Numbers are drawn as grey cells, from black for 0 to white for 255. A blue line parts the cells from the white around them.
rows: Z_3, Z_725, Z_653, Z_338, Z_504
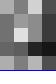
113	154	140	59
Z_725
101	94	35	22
Z_338
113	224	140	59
Z_653
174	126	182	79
Z_504

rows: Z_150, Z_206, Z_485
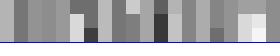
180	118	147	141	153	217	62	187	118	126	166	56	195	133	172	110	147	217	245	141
Z_485
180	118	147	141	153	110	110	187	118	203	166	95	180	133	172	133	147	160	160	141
Z_150

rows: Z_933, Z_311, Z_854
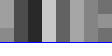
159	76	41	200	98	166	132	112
Z_933
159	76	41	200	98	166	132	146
Z_311

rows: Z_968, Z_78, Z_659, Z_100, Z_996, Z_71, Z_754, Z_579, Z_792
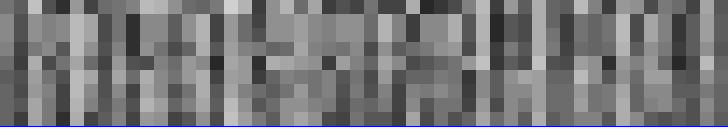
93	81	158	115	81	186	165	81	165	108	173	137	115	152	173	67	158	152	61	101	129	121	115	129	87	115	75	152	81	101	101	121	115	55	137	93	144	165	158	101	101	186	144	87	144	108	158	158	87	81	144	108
Z_71
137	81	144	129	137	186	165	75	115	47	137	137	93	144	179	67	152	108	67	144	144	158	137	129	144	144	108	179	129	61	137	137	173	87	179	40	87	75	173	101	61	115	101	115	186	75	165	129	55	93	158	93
Z_78
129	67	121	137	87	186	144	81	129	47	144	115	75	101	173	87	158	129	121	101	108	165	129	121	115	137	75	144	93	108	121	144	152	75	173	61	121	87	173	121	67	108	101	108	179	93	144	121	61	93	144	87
Z_100

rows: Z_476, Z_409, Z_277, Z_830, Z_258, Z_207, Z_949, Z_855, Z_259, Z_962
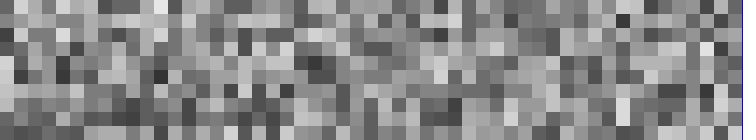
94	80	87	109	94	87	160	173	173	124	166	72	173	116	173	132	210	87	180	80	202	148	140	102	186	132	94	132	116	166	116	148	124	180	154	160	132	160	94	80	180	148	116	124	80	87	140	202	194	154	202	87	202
Z_962
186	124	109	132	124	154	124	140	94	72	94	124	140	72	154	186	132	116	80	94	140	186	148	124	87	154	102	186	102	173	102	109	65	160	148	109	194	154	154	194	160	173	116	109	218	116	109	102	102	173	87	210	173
Z_855
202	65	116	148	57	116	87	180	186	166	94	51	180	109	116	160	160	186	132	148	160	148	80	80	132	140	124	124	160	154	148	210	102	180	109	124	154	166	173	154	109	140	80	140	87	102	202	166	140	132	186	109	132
Z_207

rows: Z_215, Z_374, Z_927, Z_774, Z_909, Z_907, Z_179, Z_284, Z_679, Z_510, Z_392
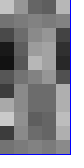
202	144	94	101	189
Z_679
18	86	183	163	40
Z_909
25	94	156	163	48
Z_774
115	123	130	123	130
Z_374

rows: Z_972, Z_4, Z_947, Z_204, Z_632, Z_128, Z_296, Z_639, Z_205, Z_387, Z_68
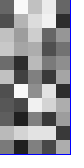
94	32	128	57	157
Z_205
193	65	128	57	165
Z_128

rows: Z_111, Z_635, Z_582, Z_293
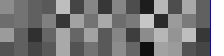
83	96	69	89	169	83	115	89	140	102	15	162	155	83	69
Z_293
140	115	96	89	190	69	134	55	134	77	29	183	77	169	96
Z_111
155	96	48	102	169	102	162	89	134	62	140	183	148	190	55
Z_582

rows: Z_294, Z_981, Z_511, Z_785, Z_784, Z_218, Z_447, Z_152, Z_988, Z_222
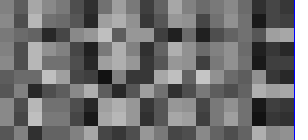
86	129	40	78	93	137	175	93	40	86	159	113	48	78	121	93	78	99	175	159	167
Z_447
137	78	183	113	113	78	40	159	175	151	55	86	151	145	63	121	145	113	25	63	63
Z_784
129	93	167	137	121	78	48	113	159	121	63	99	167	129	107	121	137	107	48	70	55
Z_294

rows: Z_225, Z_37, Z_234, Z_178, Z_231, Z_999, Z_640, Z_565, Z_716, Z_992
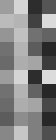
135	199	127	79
Z_992
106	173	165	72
Z_565

